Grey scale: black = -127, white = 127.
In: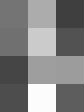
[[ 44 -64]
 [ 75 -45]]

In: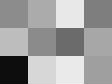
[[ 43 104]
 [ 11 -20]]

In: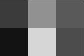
[[ 17 -38]
 [ 86 -51]]

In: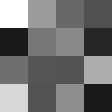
[[ 28 -23]
 [ -8   9]]

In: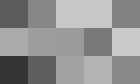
[[ 7 71]
 [29 27]]

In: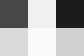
[[112 -99]
 [122  81]]
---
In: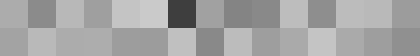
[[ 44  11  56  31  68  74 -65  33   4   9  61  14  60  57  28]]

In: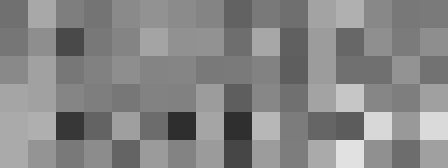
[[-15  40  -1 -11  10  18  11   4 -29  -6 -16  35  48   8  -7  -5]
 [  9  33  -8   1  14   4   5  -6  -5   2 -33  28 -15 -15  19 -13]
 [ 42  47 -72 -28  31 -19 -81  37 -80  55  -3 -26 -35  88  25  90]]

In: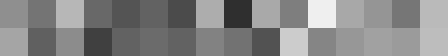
[[ 15 -11  55 -23 -43 -29 -52  45 -80  41  -1 111  40  21  -9  58]]

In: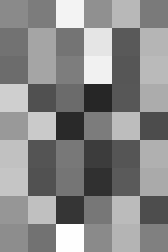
[[ 10  -3 115  16  56  -5]
 [-19  37  -2 113 -41  58]
 [ 25  74 -86  -3  61 -51]
 [ 69 -46 -10 -79 -37  42]
 [ 13 -13 126  10  52   0]]

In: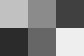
[[ 65  11 -63]]

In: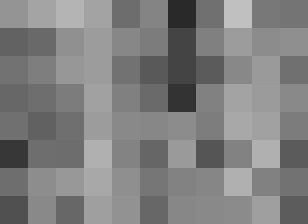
[[ 20  36  52  35 -18   4 -86 -15  64  -7 -11]
 [-13  -1  23  28 -13 -38 -59 -36   8  26 -15]
 [-15 -30 -16  28   9   7  12  -2  40  33  -3]
 [-17  13  24  40  15  -9   2   6  48   1 -13]]

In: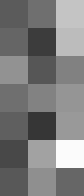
[[-36 -16  68]
 [ 18 -41   1]
 [-32 -73  25]
 [-39  15 -25]]
